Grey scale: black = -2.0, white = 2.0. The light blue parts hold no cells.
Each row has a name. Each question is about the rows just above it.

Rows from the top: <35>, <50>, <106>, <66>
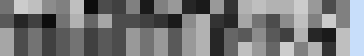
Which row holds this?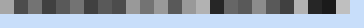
<106>
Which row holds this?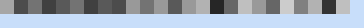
<66>

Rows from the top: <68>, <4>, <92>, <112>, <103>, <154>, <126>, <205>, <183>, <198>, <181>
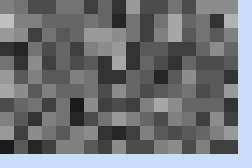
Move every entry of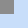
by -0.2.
[0.0]
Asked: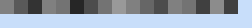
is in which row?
<183>
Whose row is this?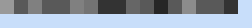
<154>
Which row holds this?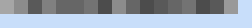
<126>
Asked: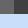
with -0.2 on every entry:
[-0.6 -1.2]

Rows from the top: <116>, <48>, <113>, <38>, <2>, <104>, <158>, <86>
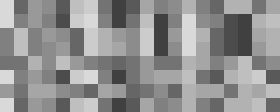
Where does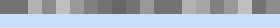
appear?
<2>
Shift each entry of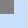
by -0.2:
[-0.2]
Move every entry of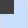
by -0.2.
[-1.2]
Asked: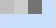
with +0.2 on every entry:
[1.2 1.4 0.0]
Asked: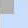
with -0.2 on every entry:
[0.6]
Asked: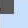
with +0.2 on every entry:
[-0.4]

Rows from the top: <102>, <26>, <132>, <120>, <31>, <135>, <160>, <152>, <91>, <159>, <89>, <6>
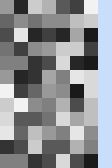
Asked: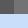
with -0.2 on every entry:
[-0.8 -0.4]
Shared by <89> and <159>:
[0.0]
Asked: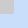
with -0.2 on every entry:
[1.0]
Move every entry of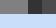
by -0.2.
[-0.2 -0.2 -1.4 -1.0]
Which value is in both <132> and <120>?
[-1.0]
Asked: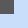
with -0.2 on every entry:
[-0.8]
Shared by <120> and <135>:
[0.4]

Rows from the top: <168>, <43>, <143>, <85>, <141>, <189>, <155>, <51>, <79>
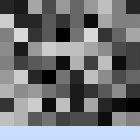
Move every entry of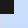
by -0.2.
[-1.8]
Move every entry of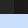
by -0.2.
[-1.6 -1.8]

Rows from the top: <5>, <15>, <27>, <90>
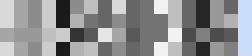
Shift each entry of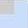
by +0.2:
[1.4]
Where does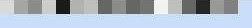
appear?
<90>
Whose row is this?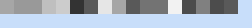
<27>
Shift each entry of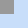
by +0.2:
[0.6]
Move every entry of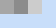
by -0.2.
[0.4 0.0 1.0]
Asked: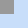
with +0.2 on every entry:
[0.6]

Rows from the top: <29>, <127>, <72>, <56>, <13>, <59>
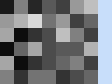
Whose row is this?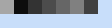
<13>
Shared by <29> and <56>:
[-0.6]
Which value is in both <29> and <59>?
[0.0]
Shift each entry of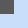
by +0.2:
[-0.4]
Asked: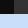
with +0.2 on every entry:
[-1.6 -1.0]
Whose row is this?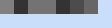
<59>

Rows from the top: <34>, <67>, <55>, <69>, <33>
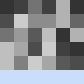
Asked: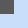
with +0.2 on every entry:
[-0.4]
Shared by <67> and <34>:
[0.8]
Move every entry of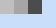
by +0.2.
[ 1.2  0.8 -0.6]
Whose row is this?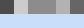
<67>

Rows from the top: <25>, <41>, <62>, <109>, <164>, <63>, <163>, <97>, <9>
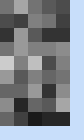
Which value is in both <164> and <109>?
[0.0]
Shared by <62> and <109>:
[0.4]
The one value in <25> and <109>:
[-0.2]
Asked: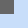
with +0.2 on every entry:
[-0.2]

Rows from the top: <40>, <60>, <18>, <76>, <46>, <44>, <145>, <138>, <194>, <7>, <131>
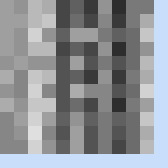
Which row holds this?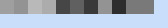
<40>
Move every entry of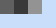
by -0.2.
[-0.7 -1.3  0.1]
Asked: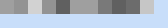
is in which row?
<18>
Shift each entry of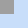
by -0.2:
[0.3]
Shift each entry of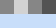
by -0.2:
[-0.1  1.1 -0.1 -0.9]
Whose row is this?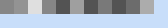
<7>

